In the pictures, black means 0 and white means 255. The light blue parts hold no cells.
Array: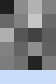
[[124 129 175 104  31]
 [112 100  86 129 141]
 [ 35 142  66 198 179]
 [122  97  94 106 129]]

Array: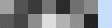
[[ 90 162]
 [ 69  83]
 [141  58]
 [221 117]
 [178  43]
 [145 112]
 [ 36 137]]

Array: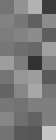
[[115 134 119 101 116 157 119 124 130 116]
 [ 89 111 115 134 150 125 110 131 119 146]
 [ 87  98 127 167 157  50 104 140  96 178]
 [197 127 127 118  89 129 160  94 140  60]]

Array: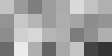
[[107 141 148 195]
 [235 208 199 154]
 [176 215 181 127]
 [102 181 157 157]
 [169 176 173 171]
 [196 124 165 218]
 [ 68 144 141 194]
 [ 52 175 148 176]]

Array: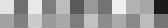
[[163 228]
 [128 110]
 [203 232]
 [154 125]
 [168 189]
 [125  90]
 [193 153]
 [141 115]
 [170 238]
 [137 179]
 [187 167]
 [117  26]]

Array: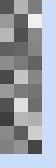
[[129 137  62  81 153  73 140  96 183 153  86]
 [147  93 183 223 122 197 123 102  80  94 180]
 [ 69 207 175 109 115 135  99 133 136 240 124]]

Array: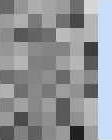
[[ 83 154 132 177 111 162 150 139 156 104]
 [128  75 162 112 125 181 165  88 174 149]
 [ 96 130 136 137 133 129 139  99 121 173]
 [137 143 157 119 142 126 133 111 163 164]
 [153  89  89 157 106 160 132 186 112 155]
 [ 33 145 159 145 161 182 169 173  72 109]
 [156 181 184  85 136  88  62 182 181 214]]
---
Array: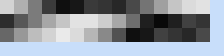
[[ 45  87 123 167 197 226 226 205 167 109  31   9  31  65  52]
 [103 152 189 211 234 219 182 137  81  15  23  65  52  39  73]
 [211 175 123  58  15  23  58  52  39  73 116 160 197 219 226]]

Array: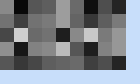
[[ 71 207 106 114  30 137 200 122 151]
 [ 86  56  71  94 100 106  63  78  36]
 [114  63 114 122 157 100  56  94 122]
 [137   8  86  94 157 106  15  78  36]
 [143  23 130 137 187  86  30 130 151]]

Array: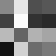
[[ 19 209 108 122]
 [ 64 251  50  42]
 [136 230  79  87]
 [186 100 178 165]]

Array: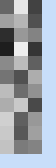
[[ 30 238  53]
 [ 45 152 131]
 [102 230  66]
 [116  81 173]
 [138 188  96]
 [160 181  81]
 [173 201  73]
 [188 109 145]
 [194 123 131]
 [201  88 160]
 [208  96 152]]

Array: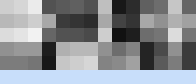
[[124 124 117  24 198 206 214 131 138 161  36  90 124  59]
 [145 153 153  30 176 184 184 145 109 131  36  74 145  59]
 [184 191 206 168  59  52  44 168  67  52 168 145 176 161]
 [206 214 235  82  90  96  82 191  24  44  96 109 198 102]
 [220 228 242 102  82  82  74 206  17  30 109 117 220 117]]

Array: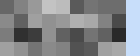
[[103 130 153 195 188  90 116 109 109]
 [124  48  60 145  97  74 116  97  41]
 [138  97 160 145 153 176 168 130  74]
 [160 145 116 138 130  82  90 160 168]]

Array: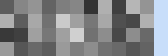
[[ 57  64 160 119 160 208 113 141  72 141 105]
 [ 93 134 148  99 126 134  51 176  64 182 148]
 [154  86 105  93 154 126 141 113 105  86  99]
 [176  93 168 113 202 160 119 168  80  72 176]]
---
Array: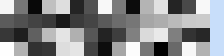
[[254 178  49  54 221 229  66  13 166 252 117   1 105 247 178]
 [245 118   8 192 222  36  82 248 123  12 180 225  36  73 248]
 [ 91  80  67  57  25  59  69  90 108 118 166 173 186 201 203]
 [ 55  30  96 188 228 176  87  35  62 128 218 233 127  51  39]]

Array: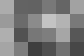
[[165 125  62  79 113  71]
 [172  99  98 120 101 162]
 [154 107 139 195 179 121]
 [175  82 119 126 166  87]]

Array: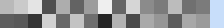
[[ 94  89  53 209 104 195 110  37 178  74 169 150  92 168 154]
 [185 202 228  79 173  99 156 239 101 214 139 123 188 112 123]]

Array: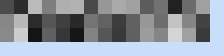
[[137 205  20  96  55  22 131  86  57  96 156 133 212 160  58]
 [ 76  44 186 127 175 178  73 151 170 161  92 114  33 107 160]
 [135 184  43  86  63  41 116  98  61  97 151 109 195 133  67]]

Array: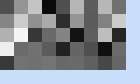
[[ 57 115 112 116 104 106  96  71 102]
 [ 80 149 196  11  80 182  93 184 112]
 [133 204 144 171  45 149  91 129 203]
 [177 245  55 106 132  19  94 190  38]
 [238 107 113  91  34 101  79  16 107]]

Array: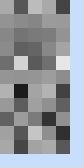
[[168  70 163 170  88]
 [170  87 188 169  68]
 [147 139 134 155 154]
 [135 116 122 125 147]
 [139  96 101 136 164]
 [110 211  90 112 231]
 [149 147 149 157 141]
 [178  27 164 179  66]
 [153  93 160 144  96]
 [ 97 156 123  51 145]
 [161  86 197 143  48]]

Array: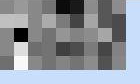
[[111 248 136 115 132 116 140  82 134]
 [136 153 136 115  11  25 140  87 140]
 [192 190 136 171 123  68 165  87  75]
 [136   0 136 115 149 131 140 166  76]
 [136 221 110 115  64  77 123  70 130]]
